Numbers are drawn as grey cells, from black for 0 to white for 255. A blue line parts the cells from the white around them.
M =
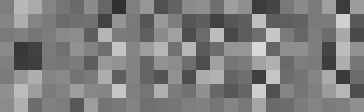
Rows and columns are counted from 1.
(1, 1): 127
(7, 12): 175
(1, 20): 69
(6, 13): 146
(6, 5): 137
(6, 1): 123
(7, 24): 155
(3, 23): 125
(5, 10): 130
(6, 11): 101
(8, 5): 125
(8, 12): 115
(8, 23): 133
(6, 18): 111
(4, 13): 114
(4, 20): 102
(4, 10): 134
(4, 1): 138
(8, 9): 120
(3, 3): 117
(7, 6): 158
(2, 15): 94
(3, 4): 125
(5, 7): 93
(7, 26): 77
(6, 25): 59
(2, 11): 86
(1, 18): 143
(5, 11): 101
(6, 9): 95
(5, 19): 162
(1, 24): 160
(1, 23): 123
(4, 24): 69
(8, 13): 118
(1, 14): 138
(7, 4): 124
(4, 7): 130

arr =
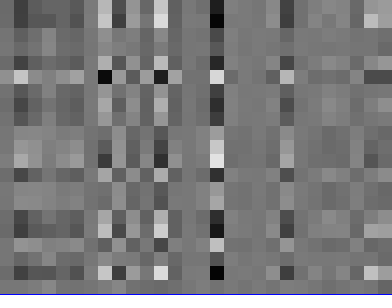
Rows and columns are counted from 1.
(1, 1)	106
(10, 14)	120
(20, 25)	133
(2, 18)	122
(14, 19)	121
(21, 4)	135
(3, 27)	117
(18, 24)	106
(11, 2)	150
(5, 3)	95
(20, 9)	62
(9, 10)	132
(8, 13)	97
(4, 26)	117
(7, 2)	87
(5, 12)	186
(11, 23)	113
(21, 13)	111
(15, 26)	126
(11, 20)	110
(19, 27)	117
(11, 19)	118
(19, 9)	124
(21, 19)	122
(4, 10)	120
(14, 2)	133
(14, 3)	134
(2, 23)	132
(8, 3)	98
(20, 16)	4
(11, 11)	122
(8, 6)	93
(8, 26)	108
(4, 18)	118
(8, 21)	76
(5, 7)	121
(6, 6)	161
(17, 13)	97

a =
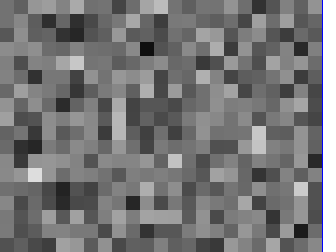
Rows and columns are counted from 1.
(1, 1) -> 114
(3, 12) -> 75
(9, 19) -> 84
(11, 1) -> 106
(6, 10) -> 140
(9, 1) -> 160
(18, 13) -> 95
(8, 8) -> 71
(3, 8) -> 95
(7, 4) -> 122
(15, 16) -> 121
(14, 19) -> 143
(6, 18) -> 93
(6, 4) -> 119
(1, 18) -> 110
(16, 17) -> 124
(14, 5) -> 35
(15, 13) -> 120
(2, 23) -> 102
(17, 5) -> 131
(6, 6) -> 66
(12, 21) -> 101
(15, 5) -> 41
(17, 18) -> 151
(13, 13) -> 119
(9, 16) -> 136
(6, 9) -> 151
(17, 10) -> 106
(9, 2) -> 77
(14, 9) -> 131
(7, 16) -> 142
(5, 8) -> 119
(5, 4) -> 127
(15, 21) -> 114
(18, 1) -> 81
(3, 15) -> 164
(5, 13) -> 104
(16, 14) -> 91

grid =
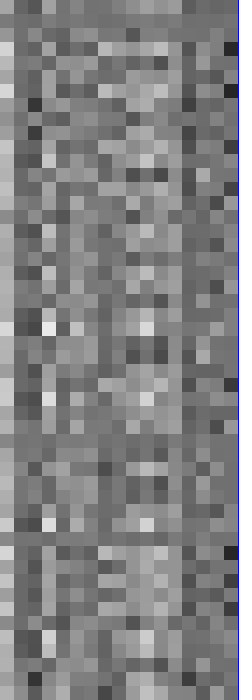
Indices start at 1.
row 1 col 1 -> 165
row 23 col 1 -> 171
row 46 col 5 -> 110
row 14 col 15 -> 128
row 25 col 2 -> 118
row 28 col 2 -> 106
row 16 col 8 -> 125
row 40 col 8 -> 184
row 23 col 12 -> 136
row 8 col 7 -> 125
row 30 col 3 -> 87
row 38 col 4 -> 221
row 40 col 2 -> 109
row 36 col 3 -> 129
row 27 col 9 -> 111
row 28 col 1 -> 200
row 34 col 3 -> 88
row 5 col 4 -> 102
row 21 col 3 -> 114
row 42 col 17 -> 63
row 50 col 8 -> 71
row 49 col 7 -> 126
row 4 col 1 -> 211
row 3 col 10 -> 86
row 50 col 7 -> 120
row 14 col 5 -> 102
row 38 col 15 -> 117
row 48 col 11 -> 117
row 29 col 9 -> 146
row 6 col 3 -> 96
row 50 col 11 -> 192
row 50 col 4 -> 145
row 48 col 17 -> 112
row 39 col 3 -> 116
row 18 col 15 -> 106
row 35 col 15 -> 153
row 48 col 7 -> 150
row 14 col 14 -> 78
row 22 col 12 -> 85
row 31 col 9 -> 110

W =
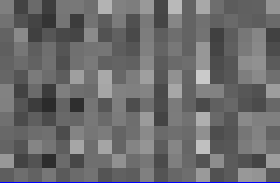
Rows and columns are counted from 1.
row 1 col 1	127
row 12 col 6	71
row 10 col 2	100
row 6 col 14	101
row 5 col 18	141
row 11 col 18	124
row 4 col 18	122
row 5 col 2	108
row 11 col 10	132
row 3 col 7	139
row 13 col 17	91
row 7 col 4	60
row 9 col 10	110
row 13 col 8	84
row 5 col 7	122
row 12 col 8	111
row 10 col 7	118
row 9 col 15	175
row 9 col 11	155
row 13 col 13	103
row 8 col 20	104
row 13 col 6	107
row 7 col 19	81
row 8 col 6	46
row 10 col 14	107
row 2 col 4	52
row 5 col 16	76
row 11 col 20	112
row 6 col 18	126
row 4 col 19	137
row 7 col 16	130
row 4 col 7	116
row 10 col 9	100
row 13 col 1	94
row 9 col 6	102

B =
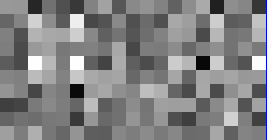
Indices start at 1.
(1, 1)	152
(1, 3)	38
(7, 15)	168
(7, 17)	143
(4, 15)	128
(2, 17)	92
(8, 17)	169
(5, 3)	254
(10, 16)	167
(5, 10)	95
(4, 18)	144
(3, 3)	179
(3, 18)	120
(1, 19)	54
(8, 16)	138
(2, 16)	205
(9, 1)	100
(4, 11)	125
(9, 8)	105
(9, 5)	122
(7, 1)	148
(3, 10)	85
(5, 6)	254
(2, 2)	132
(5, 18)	83
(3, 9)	116
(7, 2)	130
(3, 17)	115
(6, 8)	161
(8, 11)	117
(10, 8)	93
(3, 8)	96
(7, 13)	101
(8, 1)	63

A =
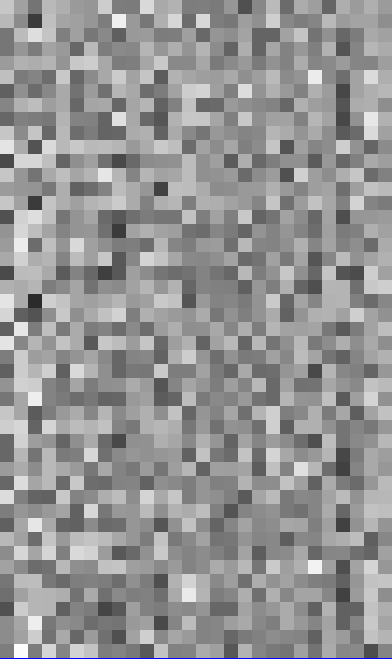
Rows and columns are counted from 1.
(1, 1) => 198
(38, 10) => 150
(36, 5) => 200
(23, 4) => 142
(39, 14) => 137
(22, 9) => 181
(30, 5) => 153
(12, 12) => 143
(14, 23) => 158
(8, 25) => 84
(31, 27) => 120
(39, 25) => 174
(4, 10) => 135
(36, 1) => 220
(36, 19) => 165
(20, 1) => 74
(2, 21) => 135
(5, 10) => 126
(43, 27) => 200
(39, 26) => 189
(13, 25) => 174
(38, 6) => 97
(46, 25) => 155
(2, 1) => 184
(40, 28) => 161
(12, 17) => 91
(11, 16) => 140
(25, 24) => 141
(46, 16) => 134
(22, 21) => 103
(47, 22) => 160
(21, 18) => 96
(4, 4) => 163
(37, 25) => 103
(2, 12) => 175
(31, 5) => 169
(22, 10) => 153
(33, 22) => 140
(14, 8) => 131
